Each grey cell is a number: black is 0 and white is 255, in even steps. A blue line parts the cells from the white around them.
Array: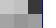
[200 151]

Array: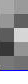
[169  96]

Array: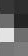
[55 36]

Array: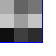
[171 157  44]

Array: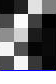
[  8 251  27  10]

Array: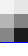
[243 132]

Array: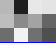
[184 138 112]

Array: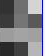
[ 50 117 160]
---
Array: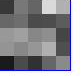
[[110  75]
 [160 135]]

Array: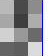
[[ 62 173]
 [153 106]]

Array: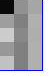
[[128 176]
 [136 174]]

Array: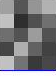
[[ 46  80]
 [ 83 156]]

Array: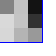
[[196  50]
 [180 153]]

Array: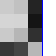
[[212  21]
 [182  48]]
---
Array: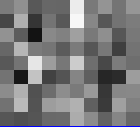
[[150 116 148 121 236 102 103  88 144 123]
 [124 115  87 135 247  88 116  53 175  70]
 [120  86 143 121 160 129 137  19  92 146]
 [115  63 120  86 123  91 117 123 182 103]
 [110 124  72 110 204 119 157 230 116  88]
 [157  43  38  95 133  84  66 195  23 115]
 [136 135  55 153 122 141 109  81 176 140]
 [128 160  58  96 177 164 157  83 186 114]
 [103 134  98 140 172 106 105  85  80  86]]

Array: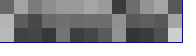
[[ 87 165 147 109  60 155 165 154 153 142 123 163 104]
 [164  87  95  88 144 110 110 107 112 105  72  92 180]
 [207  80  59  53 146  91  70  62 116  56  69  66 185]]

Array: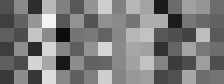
[[108 150 160 107  27 163 183 129 206 148  87 129 185  45 138  80]
 [ 98 104 119  28 174 173 117 138 144  84 146  87 243 150  98  63]
 [ 90 189  67  79  88 194 182 136  99 122 117  13 138 197  77  95]
 [110 120 163 101  49 161 167 138 213 146  94 132 214  43 142  61]
 [ 78 158  76  59 132 194 162 137 101  98 141  23 167 212  75  95]
 [116 109 167  81  70 158 152 133 206 127  96 134 221  55 141  57]]

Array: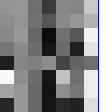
[[200 134 135  58 111 150 148]
 [176 150 138  85 114 148 141]
 [242  86 113  12 101 153 136]
 [225  32 107  21 109 139 119]
 [110  99  69 140 129 133  30]
 [235 111 192  22 108 141 249]
 [235 118 142  19 103 151 163]
 [220  34  41  21 104 151  39]]

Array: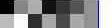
[[147  84  54  18 174 134   2]
 [145 169  73 167  47 251 187]]

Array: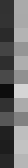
[[170  50]
 [169  51]
 [179  42]
 [149  68]
 [174  46]
 [144  73]
 [213  13]
 [171  49]
 [129  87]
 [190  32]
 [194  29]
 [182  39]]

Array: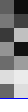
[[ 13  95]
 [ 64 120]
 [192  57]
 [ 18 148]
 [157 108]
 [235 221]
 [221 103]]

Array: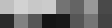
[[ 73 152 100 115 203 200 210 192]
 [ 67 117  86  24  21  86 130  43]]

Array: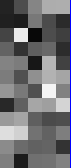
[[174 173 133  77  35]
 [ 43  75 120  28  32]
 [ 63  77   8 235  68]
 [ 44 104  95  50  99]
 [ 65 182  23 124 131]
 [165 178 144  80 124]
 [129 244  80 121 150]
 [212 159 166  96  40]
 [ 78  75  95 165 154]
 [126  98 114 209 222]
 [ 51 100  97 107 139]
 [129 114 112  27 126]]
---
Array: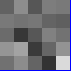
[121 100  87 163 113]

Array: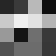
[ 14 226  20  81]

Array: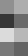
[173  54]

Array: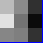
[ 48 115 134]

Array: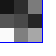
[123  73 250]

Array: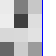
[199  63 216]

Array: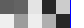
[204 175]
